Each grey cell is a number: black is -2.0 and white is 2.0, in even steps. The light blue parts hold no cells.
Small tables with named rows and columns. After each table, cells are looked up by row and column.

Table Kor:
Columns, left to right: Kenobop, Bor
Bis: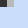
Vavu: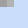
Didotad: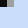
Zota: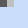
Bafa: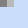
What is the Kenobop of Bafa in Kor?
0.0
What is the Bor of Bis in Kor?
0.9
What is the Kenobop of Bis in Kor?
-1.2
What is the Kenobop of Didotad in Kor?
-1.8
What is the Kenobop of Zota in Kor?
-0.6
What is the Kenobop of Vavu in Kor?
0.5
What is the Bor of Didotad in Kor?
0.5
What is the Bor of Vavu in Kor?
0.8
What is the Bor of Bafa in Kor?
0.9
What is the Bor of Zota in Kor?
1.0

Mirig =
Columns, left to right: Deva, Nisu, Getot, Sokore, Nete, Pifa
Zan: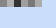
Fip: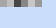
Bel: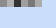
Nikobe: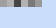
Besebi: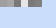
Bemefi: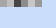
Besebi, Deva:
0.5
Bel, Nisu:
0.8
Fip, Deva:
0.6
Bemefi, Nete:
1.1
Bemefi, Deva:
0.6
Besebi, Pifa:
0.0
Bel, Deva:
0.2
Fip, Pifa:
0.4
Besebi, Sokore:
1.6
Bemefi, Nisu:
1.0
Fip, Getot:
-0.9
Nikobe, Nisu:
0.8
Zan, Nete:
-0.1
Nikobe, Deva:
0.5
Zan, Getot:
-1.2
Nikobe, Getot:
-0.9
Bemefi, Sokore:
0.2

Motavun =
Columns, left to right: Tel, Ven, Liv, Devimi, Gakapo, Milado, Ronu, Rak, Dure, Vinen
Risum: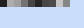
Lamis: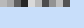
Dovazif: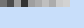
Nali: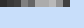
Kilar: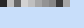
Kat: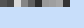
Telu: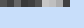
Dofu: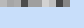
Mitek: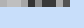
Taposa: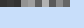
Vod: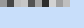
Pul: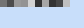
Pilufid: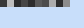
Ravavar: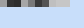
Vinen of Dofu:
0.1
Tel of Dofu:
0.9
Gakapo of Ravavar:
-0.1
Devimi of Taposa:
0.3
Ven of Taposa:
-1.1
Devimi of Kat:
0.1
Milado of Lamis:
0.9
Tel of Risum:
-1.5
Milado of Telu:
-0.7
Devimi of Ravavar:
0.6
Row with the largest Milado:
Lamis

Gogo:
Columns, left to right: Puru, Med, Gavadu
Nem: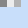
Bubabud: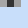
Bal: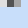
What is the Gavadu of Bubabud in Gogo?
0.5
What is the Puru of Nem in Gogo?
0.1
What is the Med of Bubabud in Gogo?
-1.2
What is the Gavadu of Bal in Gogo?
0.6
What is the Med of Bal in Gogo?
-0.7
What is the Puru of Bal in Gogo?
1.5

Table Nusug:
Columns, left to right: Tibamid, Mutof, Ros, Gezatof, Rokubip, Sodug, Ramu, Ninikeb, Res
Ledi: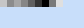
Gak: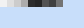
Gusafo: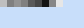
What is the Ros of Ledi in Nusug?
0.6
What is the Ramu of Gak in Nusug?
-0.7
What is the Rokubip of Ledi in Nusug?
-0.5
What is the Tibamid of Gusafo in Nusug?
1.0
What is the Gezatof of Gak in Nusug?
0.7
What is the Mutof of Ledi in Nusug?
0.2
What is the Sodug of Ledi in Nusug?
-1.2
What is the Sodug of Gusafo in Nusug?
-0.9
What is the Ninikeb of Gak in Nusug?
-1.0
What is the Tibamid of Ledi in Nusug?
1.1
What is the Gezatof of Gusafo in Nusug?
0.0
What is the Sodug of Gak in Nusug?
-1.4
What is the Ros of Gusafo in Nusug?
0.3
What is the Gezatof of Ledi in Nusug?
0.1
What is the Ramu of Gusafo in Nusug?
-1.7
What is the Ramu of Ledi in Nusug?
-2.0
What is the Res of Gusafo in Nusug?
1.6
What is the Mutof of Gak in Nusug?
1.5

